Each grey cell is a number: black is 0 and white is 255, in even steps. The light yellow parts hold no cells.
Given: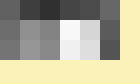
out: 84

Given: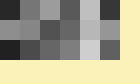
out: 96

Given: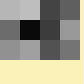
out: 116

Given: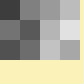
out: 167

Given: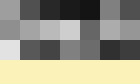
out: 61

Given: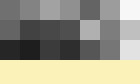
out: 226

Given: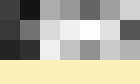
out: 178

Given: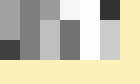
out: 204

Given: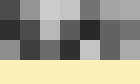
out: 169
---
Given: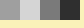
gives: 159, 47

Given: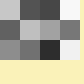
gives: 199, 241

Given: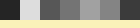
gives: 37, 59

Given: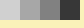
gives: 208, 55

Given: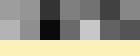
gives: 157, 84

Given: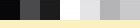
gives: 7, 201
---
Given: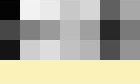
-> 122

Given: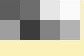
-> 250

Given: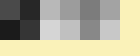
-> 163

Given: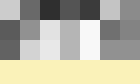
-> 131

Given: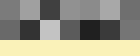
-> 111

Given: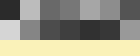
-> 84

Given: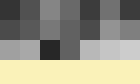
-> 127

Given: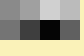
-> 187

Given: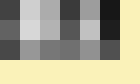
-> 30
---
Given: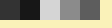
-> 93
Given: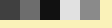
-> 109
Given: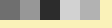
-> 151
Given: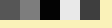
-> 86
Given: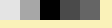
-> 101
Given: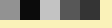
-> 87
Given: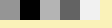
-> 149
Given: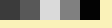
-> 88
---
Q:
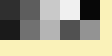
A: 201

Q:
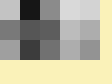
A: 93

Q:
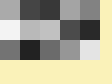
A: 193

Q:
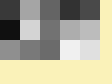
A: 114

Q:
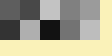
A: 195

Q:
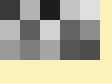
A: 210
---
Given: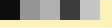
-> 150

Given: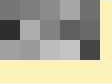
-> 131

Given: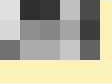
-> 143

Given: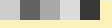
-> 169

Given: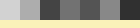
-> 114

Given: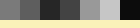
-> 94
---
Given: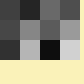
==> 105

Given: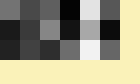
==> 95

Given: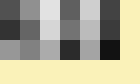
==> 226

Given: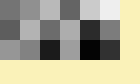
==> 185

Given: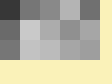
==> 137

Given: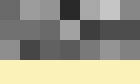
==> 148

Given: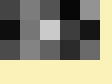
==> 83

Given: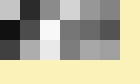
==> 139

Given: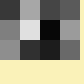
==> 69

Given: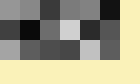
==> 58
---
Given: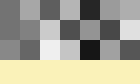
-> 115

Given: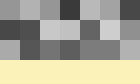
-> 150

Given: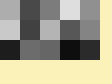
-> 173

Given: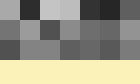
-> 169

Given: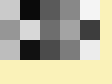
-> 202

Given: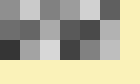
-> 143
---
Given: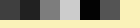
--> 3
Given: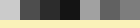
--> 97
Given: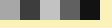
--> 96
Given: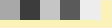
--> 90
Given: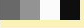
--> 251
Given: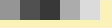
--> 172
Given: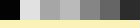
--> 101
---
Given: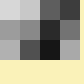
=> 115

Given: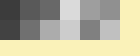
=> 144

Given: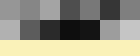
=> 127

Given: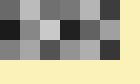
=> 160

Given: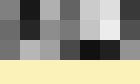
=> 80

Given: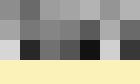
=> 106
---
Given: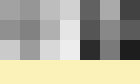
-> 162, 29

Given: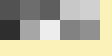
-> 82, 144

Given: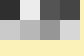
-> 47, 215

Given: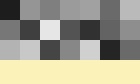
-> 29, 106

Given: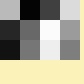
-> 186, 126

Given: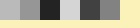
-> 186, 130
